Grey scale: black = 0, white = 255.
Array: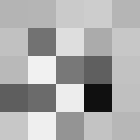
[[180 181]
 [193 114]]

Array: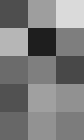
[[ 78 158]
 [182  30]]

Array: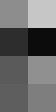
[[141 198]
 [ 45  12]]

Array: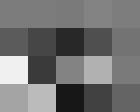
[[124 124]
 [ 91  70]]

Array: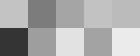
[[195 124]
 [ 52 158]]

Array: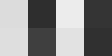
[[220  46]
 [222  63]]

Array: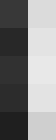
[[ 56 219]
 [ 40 227]]
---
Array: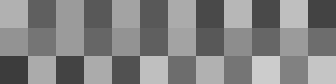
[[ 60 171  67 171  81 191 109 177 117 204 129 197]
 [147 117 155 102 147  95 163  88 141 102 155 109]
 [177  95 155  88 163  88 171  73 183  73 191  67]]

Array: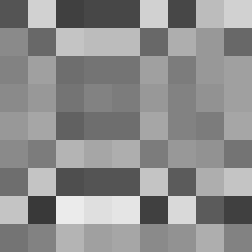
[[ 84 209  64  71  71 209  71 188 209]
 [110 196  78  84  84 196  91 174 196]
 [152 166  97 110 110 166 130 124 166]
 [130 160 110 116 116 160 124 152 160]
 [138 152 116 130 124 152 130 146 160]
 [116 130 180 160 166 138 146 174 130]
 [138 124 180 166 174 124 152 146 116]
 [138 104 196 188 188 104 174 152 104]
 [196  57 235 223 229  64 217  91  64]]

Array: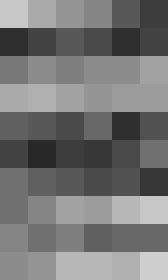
[[170 176 162 148 155 155]
 [199 170 148 133  88  61]
 [140 148 184 184 176 206]
 [120 140 127 140 140 162]
 [112 133 162 155 184 199]
 [133 112 127  96 104 104]
 [112  96  88  74  81  55]
 [ 96  88  74 104  47  81]
 [ 47  67  88  74  47  67]
 [ 67  40  61  55  74 112]]

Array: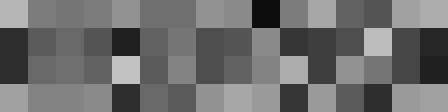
[[161 131 131 138  46 104  90 146 167 154  54 154  90  46 154 161]
 [181 124 117 124 146 111 111 146 138  13 124 167  98  84 161 173]
 [ 46 104 111  98 194  90 131  78  98 131 173  62 146 117  70  32]
 [ 46  90 104  84  32  98 117  78  84 138  54  62  78 188  70  38]]

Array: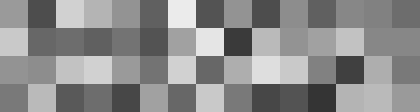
[[121 186  89 109  71 161 103 201 121  71  83  52 180 186 154]
 [147 141 194 209 154 115 209 103 174 222 201 129  64 174 121]
 [201 103 109  96 115  83 161 229  58 186 147 161 194 135 135]
 [154  77 209 180 147  96 235  83 147  77 141  96 135 129 109]]

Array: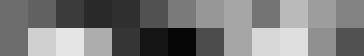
[[109 208 229 173  53  20   6  75 165 215 223 144  81]
 [109  97  59  41  47  81 122 151 165 115 186 157 130]]
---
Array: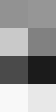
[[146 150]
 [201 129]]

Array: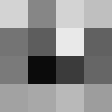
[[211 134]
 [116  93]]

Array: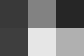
[[ 57 130]
 [ 62 230]]

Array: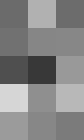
[[107 177]
 [113 134]]

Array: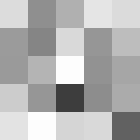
[[220 143]
 [155 133]]

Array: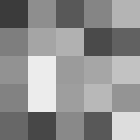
[[ 59 142]
 [126 165]]
